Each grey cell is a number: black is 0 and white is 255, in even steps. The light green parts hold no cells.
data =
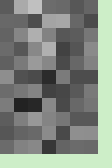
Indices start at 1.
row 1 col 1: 91
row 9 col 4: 132
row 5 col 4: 135
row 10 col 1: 86
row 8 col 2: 34
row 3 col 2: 134
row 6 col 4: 43
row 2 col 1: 104
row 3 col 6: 92
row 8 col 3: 39
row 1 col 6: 87
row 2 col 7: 75
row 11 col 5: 100
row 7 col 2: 119
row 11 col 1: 107
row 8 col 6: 104
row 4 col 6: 85
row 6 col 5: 123
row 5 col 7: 130
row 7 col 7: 121
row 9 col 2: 127
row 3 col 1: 99
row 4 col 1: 107
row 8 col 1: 124
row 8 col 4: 137

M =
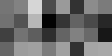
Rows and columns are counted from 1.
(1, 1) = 117
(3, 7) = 105
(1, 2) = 130
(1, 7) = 140
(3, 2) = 115
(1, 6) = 50
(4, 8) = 168
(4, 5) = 160
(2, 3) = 183
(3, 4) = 46

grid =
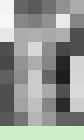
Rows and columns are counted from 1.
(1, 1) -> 243
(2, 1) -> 247
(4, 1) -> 79
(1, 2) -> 101
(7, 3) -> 202
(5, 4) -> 132
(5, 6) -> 211
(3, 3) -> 175
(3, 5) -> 175
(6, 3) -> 203
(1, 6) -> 171
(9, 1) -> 89
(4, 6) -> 78
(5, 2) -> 148
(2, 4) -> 145
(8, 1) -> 78
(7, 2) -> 167

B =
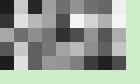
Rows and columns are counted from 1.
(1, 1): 29
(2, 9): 246
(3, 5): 48
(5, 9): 75
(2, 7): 210
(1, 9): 238
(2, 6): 243
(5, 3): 95
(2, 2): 223
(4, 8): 96
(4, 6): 186
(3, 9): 172
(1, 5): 111
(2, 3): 183

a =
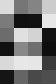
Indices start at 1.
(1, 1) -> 219
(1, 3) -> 132
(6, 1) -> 21
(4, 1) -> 17
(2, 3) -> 18
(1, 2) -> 118

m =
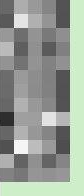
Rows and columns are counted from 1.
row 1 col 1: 104
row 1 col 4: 133
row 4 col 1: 186
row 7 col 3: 140
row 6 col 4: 128
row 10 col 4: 133
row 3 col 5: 143
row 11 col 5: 78
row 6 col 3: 141
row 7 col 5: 82
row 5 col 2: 115
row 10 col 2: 178
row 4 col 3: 144
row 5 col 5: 145
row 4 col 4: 91
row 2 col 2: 228

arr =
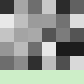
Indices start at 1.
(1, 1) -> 48
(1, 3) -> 110
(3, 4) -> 84
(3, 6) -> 84
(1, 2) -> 166
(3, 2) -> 164
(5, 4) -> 188
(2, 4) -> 156

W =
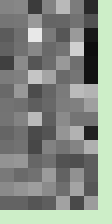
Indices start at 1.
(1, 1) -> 132
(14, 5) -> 110
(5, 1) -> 64
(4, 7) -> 14
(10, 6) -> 178
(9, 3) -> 186
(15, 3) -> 85
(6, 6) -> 117
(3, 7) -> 24
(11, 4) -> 130
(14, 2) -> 148
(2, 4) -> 101
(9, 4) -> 95
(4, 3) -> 136
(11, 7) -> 175
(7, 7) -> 179
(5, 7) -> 17
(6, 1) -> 124
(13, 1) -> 121
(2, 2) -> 119
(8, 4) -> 104
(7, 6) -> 187
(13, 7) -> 93
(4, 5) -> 115
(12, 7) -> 93
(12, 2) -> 151
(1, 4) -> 131
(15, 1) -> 99
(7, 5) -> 123
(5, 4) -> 108

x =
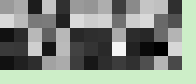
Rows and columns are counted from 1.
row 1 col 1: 154
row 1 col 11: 197
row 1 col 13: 47
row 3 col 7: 46
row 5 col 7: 23
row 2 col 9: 112
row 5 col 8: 45
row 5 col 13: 73
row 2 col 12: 105
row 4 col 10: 34
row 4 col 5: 187
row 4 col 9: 244
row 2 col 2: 185
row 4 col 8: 41
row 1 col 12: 192
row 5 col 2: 32
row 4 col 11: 9
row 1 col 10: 138
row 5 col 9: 60
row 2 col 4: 123
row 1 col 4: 197
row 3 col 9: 171

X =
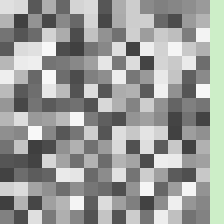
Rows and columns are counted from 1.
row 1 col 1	224
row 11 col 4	75
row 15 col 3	70
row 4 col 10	66
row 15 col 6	244
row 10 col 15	144
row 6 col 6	76
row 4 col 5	77
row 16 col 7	83
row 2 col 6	104
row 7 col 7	221
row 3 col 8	146
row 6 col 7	128
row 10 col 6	118
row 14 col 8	108
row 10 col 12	211
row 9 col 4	160
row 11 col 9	217
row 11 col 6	177
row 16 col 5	175
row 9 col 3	153
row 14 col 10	147
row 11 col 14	66
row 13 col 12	160
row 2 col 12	104
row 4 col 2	219
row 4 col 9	222
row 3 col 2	85
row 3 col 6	76
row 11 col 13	200
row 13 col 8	140
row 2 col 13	76
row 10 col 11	228
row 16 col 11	117
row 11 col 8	155

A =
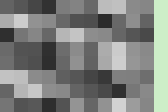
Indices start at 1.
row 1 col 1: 99
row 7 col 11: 137
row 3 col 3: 134
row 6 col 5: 95
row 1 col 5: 124
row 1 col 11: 134
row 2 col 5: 104
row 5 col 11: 139
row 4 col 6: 139
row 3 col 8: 137
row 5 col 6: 145
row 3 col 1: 47
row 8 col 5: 83
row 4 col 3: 82
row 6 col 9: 128
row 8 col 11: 134
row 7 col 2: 181
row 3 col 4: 103
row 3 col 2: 118
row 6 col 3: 139
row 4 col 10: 147
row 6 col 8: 56
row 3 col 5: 182
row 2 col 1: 171
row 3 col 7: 141
